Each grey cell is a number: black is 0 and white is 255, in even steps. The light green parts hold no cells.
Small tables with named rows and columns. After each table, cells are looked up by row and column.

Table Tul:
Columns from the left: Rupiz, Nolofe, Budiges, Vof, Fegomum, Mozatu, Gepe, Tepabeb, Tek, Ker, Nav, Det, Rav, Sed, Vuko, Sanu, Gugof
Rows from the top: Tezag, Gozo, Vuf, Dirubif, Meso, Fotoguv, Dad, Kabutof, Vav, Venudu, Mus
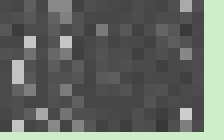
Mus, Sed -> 56
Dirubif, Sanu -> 83
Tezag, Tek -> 74
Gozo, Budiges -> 88
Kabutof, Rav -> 80
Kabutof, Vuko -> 69
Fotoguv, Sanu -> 74
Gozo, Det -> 77
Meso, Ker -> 76
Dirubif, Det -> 73
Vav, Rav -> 84
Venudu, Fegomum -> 73

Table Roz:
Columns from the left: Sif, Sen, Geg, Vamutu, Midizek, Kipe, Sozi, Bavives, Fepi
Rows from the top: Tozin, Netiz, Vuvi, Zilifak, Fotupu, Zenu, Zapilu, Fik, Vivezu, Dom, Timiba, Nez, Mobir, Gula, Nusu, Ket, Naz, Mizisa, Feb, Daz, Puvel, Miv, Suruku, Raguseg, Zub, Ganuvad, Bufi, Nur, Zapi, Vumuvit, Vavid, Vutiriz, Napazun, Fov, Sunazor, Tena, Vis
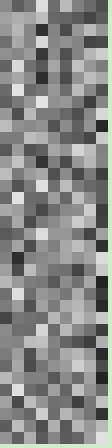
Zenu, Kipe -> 96
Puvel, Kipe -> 167
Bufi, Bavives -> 167
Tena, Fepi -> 185
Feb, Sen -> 167
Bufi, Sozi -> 192
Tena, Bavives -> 152
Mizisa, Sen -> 158
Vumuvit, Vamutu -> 161
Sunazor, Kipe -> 182
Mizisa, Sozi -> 142
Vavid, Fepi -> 76
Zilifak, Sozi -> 132
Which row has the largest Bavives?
Mizisa

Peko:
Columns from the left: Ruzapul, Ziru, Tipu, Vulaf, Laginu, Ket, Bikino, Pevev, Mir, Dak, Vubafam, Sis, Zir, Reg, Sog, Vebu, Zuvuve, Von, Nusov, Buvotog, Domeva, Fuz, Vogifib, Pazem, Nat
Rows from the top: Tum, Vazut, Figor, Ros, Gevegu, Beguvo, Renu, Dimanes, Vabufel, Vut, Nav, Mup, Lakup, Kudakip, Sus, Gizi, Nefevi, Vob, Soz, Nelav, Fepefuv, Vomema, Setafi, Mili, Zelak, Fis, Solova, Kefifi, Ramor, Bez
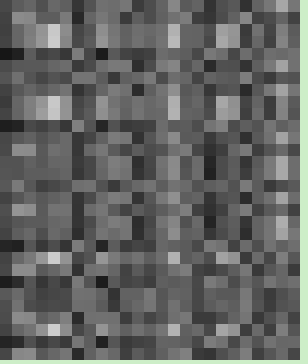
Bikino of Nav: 128
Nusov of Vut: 156
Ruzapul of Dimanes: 66
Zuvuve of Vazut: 62
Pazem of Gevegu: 106
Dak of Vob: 91
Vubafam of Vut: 98
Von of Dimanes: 55
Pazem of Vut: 131
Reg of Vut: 105
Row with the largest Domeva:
Vazut

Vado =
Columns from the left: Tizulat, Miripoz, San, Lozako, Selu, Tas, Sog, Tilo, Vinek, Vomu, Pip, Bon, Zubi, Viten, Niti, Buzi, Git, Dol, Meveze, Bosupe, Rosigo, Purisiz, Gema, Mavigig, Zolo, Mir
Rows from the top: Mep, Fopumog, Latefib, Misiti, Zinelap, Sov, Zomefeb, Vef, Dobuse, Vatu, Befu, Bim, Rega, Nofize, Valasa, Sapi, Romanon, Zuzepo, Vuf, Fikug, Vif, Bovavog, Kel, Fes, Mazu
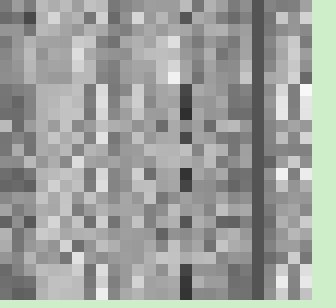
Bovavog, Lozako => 147
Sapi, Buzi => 69
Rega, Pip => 154
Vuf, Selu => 213
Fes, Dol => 156
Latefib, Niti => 171
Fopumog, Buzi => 86
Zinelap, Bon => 178
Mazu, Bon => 180
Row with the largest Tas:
Vif

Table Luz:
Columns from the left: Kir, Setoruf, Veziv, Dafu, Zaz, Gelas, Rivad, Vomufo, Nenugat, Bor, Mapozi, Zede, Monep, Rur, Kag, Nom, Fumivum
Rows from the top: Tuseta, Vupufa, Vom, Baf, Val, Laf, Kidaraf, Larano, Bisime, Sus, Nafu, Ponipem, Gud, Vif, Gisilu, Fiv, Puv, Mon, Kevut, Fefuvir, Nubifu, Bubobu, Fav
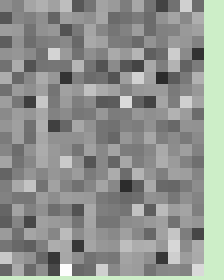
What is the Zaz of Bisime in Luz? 121
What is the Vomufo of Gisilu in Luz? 123
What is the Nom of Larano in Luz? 135
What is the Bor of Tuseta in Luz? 154
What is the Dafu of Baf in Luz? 125
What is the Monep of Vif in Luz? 140
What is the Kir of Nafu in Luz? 149
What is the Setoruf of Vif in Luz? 115
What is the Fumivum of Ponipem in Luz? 139
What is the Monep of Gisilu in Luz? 148
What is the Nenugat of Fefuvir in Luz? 145
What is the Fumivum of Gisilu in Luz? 133
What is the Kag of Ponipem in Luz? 139
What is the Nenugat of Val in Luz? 129
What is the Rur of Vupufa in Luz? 146
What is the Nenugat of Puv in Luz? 121
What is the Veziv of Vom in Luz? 115
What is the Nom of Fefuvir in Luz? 125

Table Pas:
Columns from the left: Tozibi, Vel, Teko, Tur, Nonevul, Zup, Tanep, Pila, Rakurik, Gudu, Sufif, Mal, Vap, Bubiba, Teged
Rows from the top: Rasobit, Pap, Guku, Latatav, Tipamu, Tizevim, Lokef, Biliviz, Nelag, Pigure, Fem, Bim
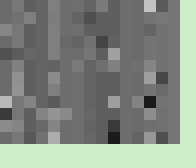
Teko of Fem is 95
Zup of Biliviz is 109
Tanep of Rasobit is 110
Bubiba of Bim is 79
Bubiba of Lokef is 71
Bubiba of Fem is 113
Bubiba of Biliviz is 106
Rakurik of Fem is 94
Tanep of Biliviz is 110
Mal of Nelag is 131
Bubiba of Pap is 119
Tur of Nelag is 100
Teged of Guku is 117
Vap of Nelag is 25
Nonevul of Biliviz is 127
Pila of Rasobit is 100
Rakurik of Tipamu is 94

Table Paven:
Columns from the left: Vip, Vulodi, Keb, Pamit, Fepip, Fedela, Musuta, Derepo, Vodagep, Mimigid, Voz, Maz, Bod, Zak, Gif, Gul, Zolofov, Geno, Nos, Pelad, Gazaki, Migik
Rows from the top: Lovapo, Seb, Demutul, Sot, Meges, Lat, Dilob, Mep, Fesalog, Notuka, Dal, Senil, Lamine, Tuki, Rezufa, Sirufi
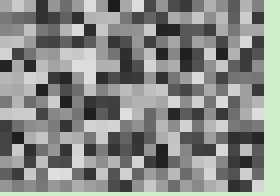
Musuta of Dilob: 152
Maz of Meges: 132
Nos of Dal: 211
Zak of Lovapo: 149
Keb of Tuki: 66
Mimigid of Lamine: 53
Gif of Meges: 135
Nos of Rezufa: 103
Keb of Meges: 115
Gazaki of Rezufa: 206
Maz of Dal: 145
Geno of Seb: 143
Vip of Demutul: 133
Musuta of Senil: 174
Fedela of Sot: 98
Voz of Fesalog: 168
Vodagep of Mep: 130

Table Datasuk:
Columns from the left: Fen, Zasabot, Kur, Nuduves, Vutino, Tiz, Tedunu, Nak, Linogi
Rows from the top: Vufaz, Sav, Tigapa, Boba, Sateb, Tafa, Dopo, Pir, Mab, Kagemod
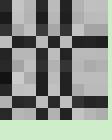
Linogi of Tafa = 177
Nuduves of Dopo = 31
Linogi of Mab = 40
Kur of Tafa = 191
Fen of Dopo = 18
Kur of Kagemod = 178
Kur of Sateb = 183
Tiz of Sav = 31
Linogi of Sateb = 184
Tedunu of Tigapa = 195
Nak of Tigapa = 164
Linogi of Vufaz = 191
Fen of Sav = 27
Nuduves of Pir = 31
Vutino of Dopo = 188
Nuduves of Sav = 29

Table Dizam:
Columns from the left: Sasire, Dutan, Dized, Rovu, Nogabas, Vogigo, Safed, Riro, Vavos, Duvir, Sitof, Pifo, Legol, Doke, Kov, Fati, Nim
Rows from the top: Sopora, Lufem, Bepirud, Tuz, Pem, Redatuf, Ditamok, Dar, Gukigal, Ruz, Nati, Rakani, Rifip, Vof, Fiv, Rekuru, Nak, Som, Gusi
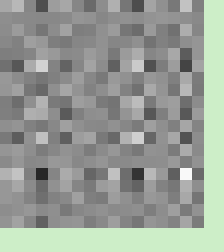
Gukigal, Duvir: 116
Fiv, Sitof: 109
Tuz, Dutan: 129
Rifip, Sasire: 149
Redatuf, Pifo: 202
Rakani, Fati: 82
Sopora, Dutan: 184
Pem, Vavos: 146

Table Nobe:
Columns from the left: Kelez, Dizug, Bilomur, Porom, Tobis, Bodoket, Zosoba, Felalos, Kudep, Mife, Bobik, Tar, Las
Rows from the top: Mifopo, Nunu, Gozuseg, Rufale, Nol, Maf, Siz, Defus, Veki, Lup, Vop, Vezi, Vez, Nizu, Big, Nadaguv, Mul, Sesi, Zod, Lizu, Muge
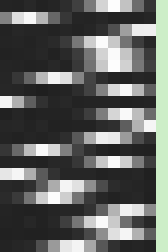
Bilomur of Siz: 101
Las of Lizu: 93
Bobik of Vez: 37
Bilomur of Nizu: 36
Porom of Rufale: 38
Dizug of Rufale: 37
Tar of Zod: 57
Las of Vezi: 49
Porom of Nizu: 34
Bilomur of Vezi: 37
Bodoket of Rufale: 58
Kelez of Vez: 54
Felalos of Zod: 207
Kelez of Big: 230
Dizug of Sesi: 34
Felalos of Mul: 58
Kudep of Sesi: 97
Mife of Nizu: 249

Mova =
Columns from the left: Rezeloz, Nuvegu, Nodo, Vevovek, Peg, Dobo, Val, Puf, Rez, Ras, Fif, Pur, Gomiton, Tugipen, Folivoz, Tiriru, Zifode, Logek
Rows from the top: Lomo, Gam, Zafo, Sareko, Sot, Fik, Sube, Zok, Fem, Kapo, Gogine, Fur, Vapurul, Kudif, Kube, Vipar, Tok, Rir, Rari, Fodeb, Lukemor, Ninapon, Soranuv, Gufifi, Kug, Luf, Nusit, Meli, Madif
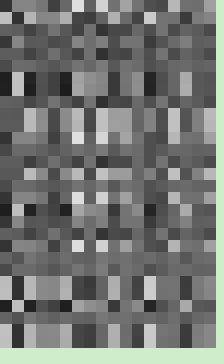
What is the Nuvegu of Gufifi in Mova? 50
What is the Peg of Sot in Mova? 111
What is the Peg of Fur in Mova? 64
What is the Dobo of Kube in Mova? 138
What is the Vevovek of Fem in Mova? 85
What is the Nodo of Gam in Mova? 180
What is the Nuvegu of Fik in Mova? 107
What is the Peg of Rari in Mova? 77
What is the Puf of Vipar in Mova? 103
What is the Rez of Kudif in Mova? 50
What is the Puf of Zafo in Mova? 112
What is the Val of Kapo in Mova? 185
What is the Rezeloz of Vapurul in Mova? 72
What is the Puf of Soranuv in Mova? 103
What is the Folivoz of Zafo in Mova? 75
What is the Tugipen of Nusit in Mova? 99

